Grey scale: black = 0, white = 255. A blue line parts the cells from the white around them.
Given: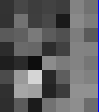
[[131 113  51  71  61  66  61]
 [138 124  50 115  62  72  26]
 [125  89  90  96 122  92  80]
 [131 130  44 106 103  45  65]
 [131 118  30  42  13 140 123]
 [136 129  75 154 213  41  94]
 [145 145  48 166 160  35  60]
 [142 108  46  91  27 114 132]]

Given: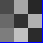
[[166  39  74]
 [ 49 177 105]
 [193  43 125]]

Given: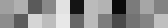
[[166 130 160 176  90 137 226  20 187 179  10 123]
 [132 191 141  92 213 189 232 103 187 125  74 115]]

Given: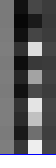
[[ 71  60 122  17]
 [ 26  57 122   7]
 [ 69  60 124  16]
 [221  69 126  50]
 [ 57  59 123  13]
 [163  66 125  37]
 [ 73  60 123  17]
 [228  69 126  51]
 [193  67 126  43]
 [111  62 123  25]
 [238  70 126  54]]

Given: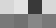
[[ 57 216 215 227]
 [135 121 121 113]]

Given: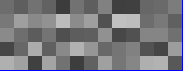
[[106 124 109  94 114  98  60 114  94 129  63  64 103]
 [121  96 120 159 137 146 188 139 159  81 192 189 109]
 [133 112 138 110  92 116  79  93  95 145  71  81 133]
 [ 69 157  70 103 172  96 137 178 150 104 117 129  82]
 [178  88 176 161  64 164 114  61  97 160 118 134 175]]

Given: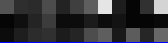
[[ 49 212  83  46  43  76  35  63  94 229  29   5]
 [  5   9   5  15  36  60  12  12  27  12  19   5]
 [ 38 104  12  30  44  48  28  37  77  94  25  92]]
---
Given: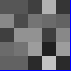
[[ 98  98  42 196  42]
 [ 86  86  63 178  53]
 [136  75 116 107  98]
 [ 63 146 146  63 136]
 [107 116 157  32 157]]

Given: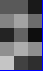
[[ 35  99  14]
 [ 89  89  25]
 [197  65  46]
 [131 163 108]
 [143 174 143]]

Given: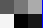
[[244   2  24]
 [ 87 120 171]]

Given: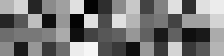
[[181 212  37 139 160 224   3  46 139 200  67 130 224  46 224 236]
 [109 120 120 130 171  15  67  87  97 151  97  25  97  15  25 171]
 [139  25 151  57 109 236 246  76  57  15 151  57 212  57  87 181]
 [ 37  87 191  15 151   3 224  76 224 181 109 120  67 160 160 212]]

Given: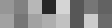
[[162 118 162 174 193  87 204 107]
 [150 129 183  39 213  87 118  98]]

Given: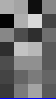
[[175 164  14 135]
 [135  77  46 111]
 [ 68 101 123 101]
 [ 77 144 144  89]
 [ 57 123 164  89]
 [ 46 195 184  89]
 [  3 175 217  68]]

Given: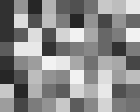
[[ 49 147  38 178  92  80 113 200 189 232]
 [ 49 221  80 189 124  38 147  70 147 103]
 [157  70 124 147 200  92 136 212 124 113]
 [ 49 136 157 242 232 168 113 178 168  70]
 [200  38 178 113  92 212 178 232  80 103]
 [ 38  80 189 147 136 242 136 221 157 189]
 [ 49  92 221  80 212 242 168 103 124 242]
 [ 92 232 232  49 103 124 136 103  49 124]]
